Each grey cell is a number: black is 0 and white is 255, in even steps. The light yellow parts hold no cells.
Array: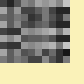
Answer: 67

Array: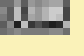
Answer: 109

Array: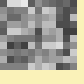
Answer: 93

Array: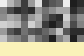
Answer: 238

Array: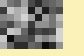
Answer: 174

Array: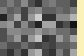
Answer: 95

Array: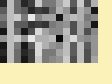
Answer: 39

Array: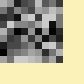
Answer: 178
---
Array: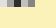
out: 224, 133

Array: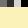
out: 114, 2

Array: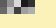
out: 92, 174

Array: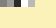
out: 127, 185

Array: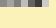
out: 138, 203

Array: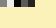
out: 130, 35

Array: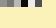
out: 145, 81

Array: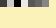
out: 60, 134

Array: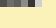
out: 79, 208

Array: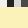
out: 241, 74
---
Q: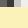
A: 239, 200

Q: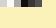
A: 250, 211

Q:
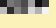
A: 243, 216

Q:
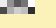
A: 252, 236

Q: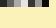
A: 228, 170

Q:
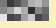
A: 227, 214

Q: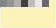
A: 232, 189

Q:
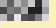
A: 230, 215
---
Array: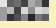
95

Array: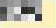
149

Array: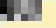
78

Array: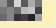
90

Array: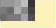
150

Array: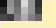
144
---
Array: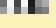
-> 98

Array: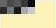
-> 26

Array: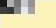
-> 133

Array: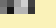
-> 180

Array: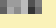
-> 140

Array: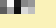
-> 13

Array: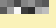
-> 247

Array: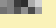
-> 86
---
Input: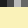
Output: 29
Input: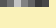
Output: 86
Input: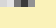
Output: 215
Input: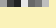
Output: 162
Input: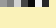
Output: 154
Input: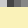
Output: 203
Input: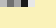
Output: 188
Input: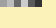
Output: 160
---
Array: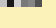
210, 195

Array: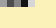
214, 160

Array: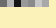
199, 183

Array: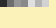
223, 210

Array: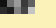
196, 154

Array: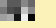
238, 196
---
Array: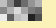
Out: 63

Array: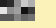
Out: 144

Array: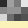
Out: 121

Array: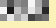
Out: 141

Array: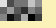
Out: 117

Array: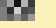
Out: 18

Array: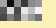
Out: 139
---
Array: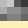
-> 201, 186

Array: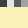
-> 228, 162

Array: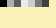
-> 235, 204

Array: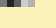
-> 205, 178

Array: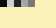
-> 207, 166

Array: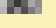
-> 192, 180
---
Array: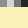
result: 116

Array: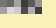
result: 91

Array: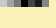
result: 28

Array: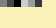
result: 156

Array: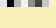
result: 66

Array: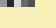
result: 106

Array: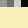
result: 206

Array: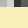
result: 53

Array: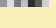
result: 92

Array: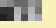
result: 149
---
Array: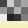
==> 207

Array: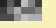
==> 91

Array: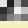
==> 31

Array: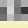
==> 201

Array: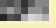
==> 79

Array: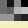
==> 20

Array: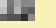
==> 121

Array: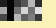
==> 4
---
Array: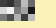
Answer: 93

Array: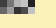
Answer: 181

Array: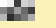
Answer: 62

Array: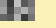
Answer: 193

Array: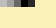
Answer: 103

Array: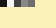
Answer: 66
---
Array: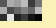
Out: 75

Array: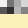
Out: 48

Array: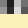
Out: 45

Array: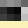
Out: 19

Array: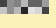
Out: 144

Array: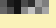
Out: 74
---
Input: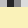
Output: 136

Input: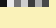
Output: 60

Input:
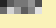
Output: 79

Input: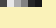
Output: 39

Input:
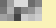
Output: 96

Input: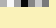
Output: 121

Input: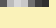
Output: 62

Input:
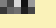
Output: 31
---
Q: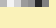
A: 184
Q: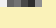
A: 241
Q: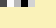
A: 74
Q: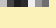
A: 195
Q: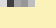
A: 220
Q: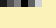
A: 27
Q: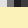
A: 226
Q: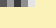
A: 89
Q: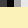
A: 64
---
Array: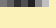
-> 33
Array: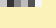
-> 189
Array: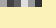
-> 223
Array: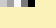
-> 247
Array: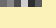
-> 208
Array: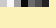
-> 107
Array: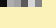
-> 90
